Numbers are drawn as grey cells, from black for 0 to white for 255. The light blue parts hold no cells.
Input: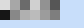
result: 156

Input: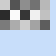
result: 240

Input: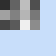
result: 181

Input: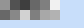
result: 168

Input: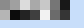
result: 107

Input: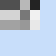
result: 120

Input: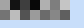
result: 135

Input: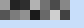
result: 207

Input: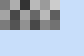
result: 185
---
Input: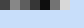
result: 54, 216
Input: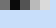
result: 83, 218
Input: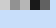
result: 182, 205
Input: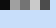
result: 116, 202
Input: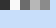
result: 108, 249
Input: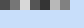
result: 85, 216
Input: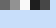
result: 249, 249
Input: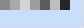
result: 158, 212
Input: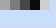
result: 72, 207
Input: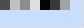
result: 222, 222
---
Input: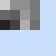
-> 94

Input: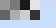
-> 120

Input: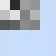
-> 224

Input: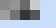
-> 148

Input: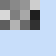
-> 127

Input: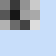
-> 22
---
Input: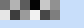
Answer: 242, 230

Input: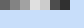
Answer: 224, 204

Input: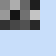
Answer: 196, 173

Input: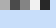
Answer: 241, 174

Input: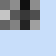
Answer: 197, 160

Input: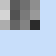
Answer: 213, 194
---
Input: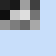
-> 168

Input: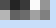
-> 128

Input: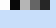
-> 38

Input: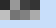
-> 171

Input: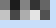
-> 81

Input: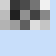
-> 197

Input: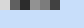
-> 65

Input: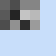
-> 155

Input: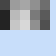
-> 80

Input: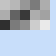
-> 234
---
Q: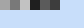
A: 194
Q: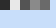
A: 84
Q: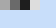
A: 30
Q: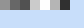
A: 81
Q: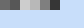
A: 205
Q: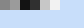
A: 19
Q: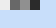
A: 144
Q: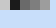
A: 106
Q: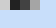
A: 66
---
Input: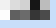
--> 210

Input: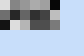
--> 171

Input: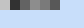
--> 141

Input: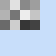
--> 225

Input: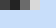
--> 35

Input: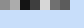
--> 215

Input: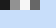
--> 146

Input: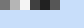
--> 64
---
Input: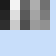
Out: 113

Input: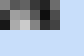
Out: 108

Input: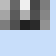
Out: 125

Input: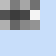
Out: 113

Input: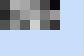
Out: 10

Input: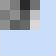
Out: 113

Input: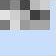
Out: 206

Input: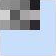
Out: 31
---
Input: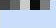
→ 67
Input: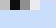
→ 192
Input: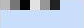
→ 186
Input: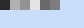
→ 43
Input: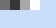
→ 112
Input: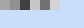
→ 166
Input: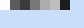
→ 253
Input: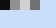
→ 13
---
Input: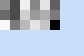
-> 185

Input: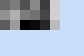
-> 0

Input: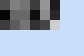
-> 116

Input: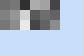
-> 233

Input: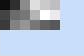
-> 149

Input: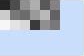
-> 216
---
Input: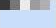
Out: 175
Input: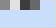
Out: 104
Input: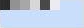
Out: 236
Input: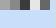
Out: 103
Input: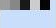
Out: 4
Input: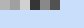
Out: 82
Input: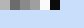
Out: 11
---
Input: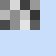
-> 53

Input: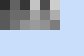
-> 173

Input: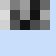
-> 168

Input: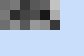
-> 172

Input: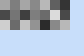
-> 73

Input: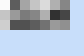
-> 70

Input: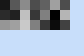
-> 181
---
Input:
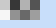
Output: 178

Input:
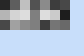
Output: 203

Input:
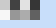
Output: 226

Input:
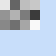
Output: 124

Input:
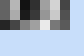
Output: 201

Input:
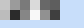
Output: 104

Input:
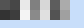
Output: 93
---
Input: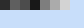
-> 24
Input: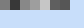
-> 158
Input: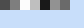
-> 191
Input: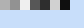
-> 87
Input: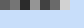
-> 149
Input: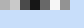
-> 22
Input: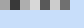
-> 216
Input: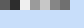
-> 155
